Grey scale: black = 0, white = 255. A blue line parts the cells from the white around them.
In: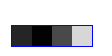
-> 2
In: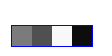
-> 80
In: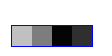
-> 125
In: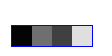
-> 111
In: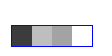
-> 190
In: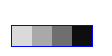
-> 169
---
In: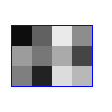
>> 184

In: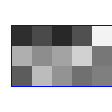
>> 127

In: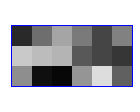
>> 96

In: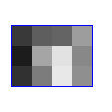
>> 143

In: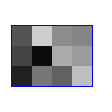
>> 190

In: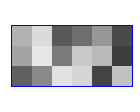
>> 193

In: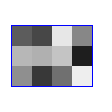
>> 238

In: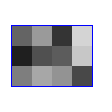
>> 72

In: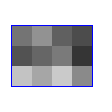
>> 138

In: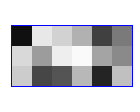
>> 192
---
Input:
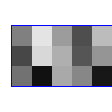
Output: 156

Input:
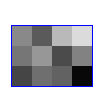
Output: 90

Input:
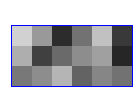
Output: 114

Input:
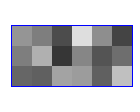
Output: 222

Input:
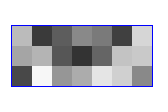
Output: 122

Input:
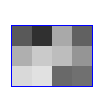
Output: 48

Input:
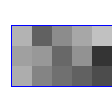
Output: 140
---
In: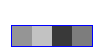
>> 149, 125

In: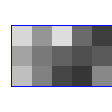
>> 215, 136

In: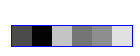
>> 75, 225

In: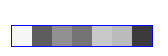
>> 246, 59

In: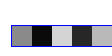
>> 138, 185

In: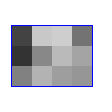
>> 67, 150

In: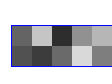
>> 100, 126
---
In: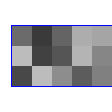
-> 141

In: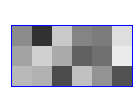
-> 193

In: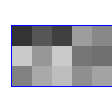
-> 189

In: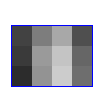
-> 147

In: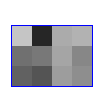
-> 84

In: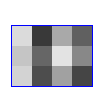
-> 77
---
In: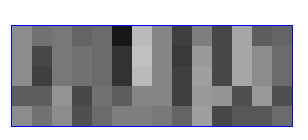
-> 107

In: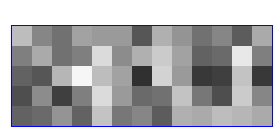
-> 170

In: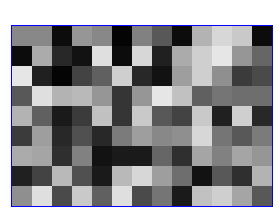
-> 88

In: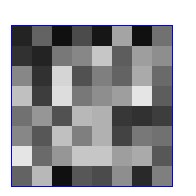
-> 127

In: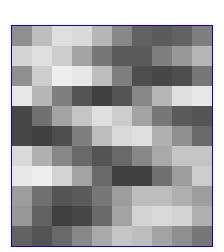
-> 119

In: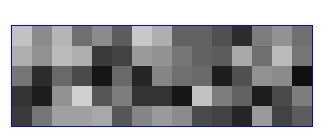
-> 92
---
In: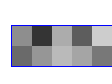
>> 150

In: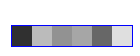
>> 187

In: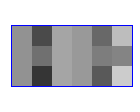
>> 53

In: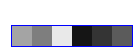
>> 126

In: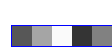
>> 165

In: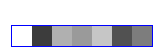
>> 60
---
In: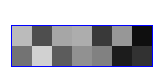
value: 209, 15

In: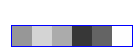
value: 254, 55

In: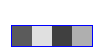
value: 224, 64

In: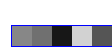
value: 210, 23

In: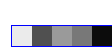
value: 235, 12

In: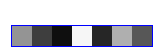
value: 246, 15

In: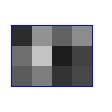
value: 195, 29
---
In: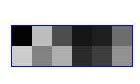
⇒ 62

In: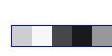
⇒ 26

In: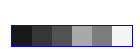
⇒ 124

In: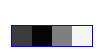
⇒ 127

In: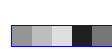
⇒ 32

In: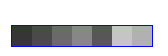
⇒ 197

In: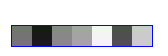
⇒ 79
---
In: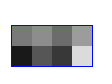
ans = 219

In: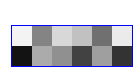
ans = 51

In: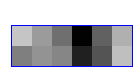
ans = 191

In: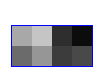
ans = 73

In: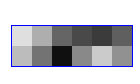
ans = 145

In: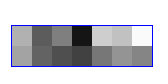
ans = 133

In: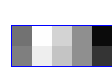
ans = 52
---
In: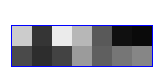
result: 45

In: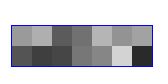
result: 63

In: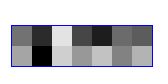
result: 0

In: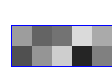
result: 149

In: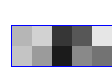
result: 155

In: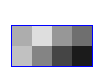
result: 132
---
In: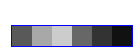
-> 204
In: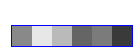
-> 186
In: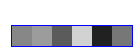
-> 91
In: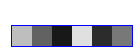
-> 24
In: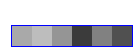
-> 149
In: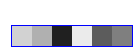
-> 32
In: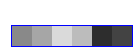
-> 218
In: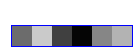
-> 64
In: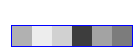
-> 209
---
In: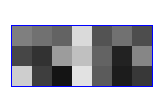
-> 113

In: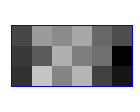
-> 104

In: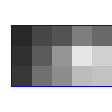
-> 126

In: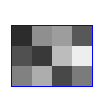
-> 157

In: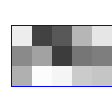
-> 182

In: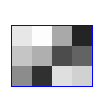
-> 169

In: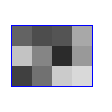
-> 84

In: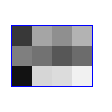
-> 143

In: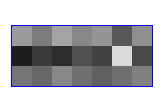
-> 88

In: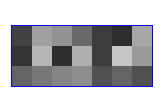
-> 46
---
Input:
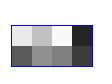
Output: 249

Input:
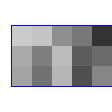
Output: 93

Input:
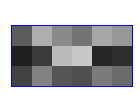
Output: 38

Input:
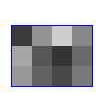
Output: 52

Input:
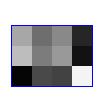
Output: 153

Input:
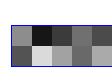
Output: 112

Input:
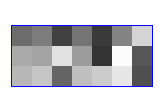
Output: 252

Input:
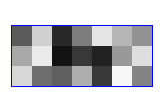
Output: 153

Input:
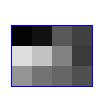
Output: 129

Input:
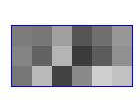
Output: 92
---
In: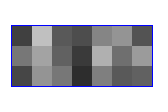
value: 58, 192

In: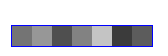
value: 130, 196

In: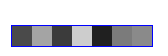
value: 205, 205

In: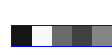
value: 107, 248

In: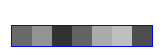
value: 99, 191

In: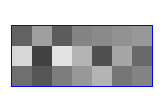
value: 180, 227

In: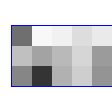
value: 185, 248

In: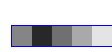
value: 112, 228

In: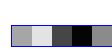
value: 70, 227
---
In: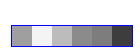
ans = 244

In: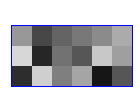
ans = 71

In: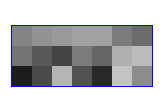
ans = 146

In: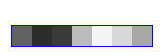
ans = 45

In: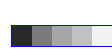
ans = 123

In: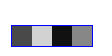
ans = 210

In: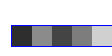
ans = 139
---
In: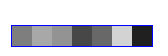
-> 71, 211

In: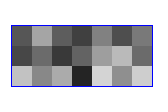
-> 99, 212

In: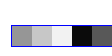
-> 242, 242

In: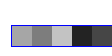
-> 195, 195

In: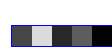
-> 40, 219

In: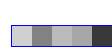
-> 187, 208

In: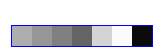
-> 100, 250

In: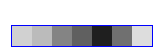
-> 96, 221
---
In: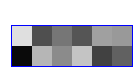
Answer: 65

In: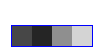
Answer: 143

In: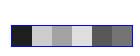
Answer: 88

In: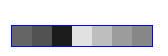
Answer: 156

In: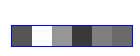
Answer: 127

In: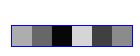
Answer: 64

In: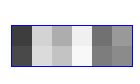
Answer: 125

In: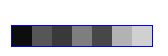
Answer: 178
